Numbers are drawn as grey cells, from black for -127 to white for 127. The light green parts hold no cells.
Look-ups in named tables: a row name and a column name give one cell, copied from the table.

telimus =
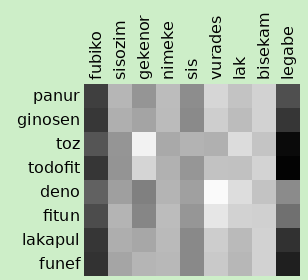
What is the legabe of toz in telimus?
-117
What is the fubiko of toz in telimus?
-42
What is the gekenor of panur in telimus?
21
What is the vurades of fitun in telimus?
102
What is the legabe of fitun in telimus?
-15
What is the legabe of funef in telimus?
-96
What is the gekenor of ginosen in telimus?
36
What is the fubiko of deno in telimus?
-30
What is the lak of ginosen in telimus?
60
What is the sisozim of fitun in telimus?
52
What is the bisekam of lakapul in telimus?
82

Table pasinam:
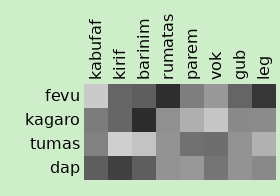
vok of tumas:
-17
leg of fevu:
-73
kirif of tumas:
79
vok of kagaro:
70
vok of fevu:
25
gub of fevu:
-26
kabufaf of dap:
-33
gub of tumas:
18
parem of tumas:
-14
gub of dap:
19
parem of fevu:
-1
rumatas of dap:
19
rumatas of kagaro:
16
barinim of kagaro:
-83
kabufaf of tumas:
1
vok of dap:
-10
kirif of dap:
-63
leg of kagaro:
11
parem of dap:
24
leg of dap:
9

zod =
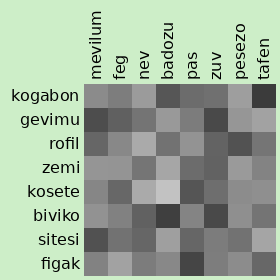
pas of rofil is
19
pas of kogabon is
-19
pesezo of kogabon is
30
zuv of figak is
-2
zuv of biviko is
-54
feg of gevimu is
-31
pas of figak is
-58
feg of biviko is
1
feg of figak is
34
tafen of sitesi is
37
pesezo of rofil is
-45
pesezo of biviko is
15
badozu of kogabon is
-41

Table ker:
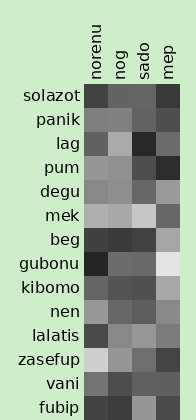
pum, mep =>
-82
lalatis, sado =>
23
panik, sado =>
-29
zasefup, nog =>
21
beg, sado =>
-61
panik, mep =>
-49
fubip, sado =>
22
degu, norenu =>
8
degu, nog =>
14
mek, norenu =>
47
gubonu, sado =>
-22
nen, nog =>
-24
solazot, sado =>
-27
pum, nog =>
16
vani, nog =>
-51
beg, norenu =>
-62

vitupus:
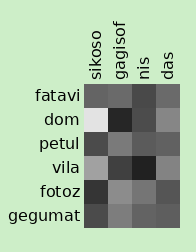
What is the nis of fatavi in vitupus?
-54
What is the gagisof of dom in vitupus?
-89
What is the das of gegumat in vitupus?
-33
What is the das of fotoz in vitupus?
-42
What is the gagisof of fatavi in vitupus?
-21
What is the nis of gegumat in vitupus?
-28
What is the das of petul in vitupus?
-30
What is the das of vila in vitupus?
3
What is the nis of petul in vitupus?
-36
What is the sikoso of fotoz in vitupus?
-74
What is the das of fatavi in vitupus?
-21
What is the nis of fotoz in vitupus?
-10
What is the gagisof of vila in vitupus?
-63
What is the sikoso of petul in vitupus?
-52
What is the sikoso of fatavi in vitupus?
-27
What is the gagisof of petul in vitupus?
-5
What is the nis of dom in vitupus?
-51
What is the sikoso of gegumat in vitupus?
-52
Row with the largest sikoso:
dom

